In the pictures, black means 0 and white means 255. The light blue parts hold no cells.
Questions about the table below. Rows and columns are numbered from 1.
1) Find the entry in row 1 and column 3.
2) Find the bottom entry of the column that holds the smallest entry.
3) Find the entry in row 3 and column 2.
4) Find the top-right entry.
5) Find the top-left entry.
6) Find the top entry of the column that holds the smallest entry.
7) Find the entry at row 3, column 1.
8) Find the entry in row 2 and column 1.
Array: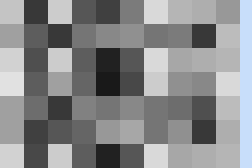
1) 204
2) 33
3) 79
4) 152
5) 196
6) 64
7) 210
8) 160

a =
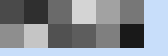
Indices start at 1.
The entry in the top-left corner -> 74
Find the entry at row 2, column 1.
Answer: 142
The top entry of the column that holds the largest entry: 212
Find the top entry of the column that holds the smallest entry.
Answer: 119

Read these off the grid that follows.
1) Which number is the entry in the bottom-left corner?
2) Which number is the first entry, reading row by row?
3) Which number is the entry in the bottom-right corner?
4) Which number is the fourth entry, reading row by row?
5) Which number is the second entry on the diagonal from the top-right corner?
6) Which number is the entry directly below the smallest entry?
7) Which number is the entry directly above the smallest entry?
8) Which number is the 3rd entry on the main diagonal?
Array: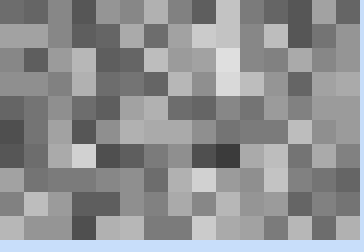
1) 183
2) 109
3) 177
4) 86
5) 116
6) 155
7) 116
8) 155

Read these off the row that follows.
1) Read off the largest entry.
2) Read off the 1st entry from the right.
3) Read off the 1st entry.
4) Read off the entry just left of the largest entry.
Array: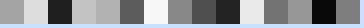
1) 247
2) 127
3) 163
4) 93

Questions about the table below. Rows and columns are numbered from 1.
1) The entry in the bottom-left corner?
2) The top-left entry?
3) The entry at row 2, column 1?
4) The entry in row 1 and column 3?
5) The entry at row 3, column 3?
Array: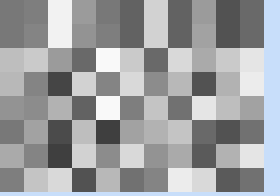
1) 126
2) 120
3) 120
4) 242
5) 155

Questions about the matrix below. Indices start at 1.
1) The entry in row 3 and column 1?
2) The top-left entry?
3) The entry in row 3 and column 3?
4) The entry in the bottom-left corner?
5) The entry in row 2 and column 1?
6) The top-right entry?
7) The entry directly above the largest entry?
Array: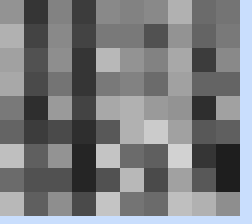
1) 161
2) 148
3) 142
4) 184
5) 177
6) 115
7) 161

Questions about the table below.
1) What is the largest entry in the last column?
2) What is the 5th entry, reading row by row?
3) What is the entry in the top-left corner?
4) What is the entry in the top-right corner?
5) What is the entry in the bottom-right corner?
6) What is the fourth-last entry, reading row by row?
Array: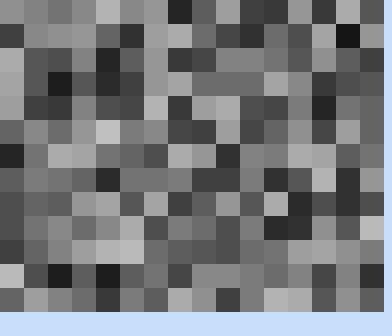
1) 186
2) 179
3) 144
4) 86
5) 93
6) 171

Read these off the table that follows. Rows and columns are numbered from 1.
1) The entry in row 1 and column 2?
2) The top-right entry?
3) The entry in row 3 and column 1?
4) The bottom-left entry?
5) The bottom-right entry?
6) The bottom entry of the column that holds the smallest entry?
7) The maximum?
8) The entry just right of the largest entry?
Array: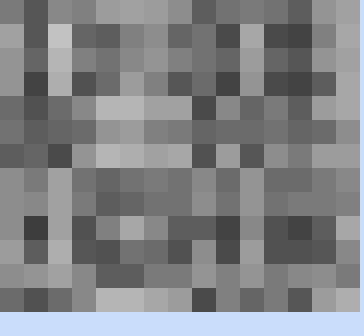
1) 86
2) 161
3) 148
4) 107
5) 174
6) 80
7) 194
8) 100

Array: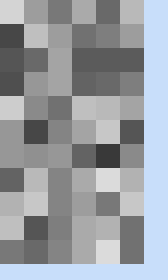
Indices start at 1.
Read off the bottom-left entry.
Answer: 120
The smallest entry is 57
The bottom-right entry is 113
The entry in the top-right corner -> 185
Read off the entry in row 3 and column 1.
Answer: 85
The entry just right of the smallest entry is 138
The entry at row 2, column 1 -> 71
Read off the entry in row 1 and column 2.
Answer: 157
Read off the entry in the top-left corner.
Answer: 212
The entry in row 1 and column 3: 120

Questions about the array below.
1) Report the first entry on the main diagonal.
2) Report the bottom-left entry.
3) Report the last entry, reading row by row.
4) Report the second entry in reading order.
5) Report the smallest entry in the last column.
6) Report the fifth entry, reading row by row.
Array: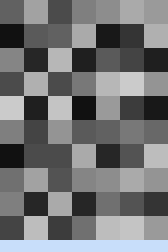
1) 97
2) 68
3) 154
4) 162
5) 24
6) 141

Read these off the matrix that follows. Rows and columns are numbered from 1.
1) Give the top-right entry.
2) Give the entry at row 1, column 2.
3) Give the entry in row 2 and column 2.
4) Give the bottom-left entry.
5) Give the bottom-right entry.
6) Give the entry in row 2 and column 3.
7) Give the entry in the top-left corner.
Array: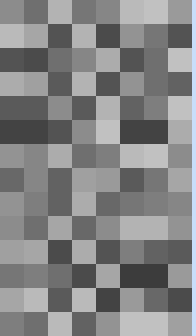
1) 154
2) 111
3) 166
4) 126
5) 160
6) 83
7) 140

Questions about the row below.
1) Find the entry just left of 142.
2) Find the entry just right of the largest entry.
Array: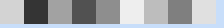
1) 81
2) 189

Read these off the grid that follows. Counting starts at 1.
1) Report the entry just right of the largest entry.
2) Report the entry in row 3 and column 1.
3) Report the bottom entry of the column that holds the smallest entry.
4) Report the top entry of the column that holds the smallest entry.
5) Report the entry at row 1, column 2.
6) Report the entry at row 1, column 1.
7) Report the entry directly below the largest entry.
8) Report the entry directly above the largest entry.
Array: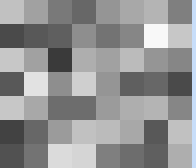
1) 199
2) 199
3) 219
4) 121
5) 161
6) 193
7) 149
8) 180

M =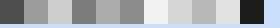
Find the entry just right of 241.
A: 213
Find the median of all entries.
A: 171
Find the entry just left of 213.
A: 241

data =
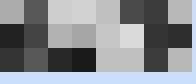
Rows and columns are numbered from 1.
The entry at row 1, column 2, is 87
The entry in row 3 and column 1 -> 53
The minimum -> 26
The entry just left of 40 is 87
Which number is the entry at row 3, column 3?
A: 40
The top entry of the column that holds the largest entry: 74
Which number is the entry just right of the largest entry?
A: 53
